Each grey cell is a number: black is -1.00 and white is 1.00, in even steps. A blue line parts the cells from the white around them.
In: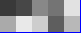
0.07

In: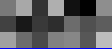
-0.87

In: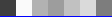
0.51

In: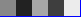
0.31

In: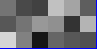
0.51

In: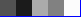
0.34

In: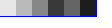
-0.55

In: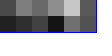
0.11
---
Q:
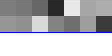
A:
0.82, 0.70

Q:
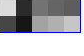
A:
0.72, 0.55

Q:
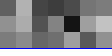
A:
0.52, 0.40

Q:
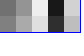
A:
0.87, 0.75

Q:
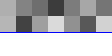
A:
0.71, 0.65

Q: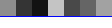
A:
0.54, 0.27

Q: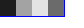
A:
0.78, 0.28

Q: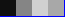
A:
0.63, 0.32

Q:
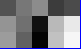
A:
0.93, 0.83

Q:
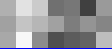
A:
0.94, 0.77
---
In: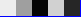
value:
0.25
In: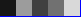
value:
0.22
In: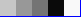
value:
0.19
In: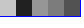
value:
-0.74
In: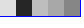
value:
-0.70
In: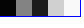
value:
0.03
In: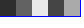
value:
-0.23
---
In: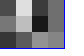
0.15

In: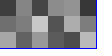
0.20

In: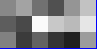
-0.22

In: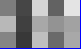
0.50

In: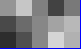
0.06

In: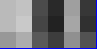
-0.30

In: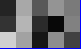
-0.83

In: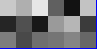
-0.13

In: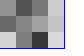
-0.56

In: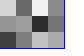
0.51
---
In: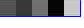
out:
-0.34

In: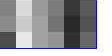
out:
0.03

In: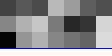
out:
-0.48

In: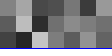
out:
0.03

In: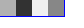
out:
0.39

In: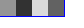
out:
0.17

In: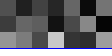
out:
-0.37

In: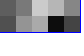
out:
-0.26

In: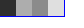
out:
-0.64

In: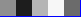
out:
0.12
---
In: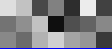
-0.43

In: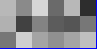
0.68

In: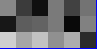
-0.88

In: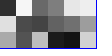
-0.18

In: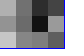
-0.65

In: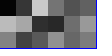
0.58

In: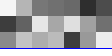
-0.07

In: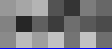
0.41
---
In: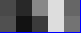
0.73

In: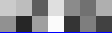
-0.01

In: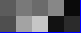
-0.86

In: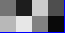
0.01

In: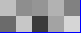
0.28

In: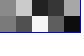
-0.26
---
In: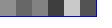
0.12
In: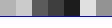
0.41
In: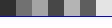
-0.62
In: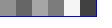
0.14
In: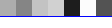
0.36
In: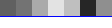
-0.25
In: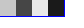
0.56
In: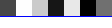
-0.44
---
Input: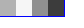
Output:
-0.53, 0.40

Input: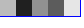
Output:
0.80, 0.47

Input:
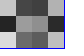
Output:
0.40, 0.72

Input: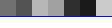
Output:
0.58, -0.11

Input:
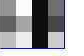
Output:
-0.13, 0.48

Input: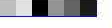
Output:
-0.79, 0.49

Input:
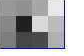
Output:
0.82, -0.03

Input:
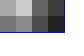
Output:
-0.51, -0.07

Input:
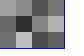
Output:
-0.07, -0.12

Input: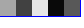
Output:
-0.31, 0.31
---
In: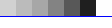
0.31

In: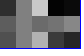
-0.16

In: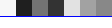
0.07

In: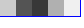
0.38

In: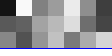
0.11

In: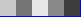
0.08

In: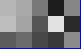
-0.05

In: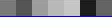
-0.05
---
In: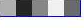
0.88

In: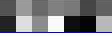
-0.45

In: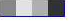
0.37

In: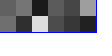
-0.45

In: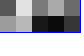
0.33

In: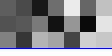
-0.20
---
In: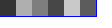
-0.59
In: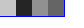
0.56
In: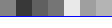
0.03
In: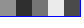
0.14
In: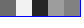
-0.15
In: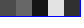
-0.40
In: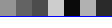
0.16
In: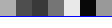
0.37
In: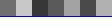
-0.14
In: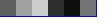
-0.26
